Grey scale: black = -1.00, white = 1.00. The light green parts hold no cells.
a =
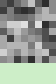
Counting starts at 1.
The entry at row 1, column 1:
-0.27
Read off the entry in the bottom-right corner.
0.21
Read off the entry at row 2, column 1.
-0.51
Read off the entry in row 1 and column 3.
-0.16
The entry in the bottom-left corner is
0.08
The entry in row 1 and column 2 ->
-0.51
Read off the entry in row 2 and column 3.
-0.51
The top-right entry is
0.08
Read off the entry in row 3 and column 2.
-0.03
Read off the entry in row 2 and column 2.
-0.03
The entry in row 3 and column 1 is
0.08
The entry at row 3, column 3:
-0.16
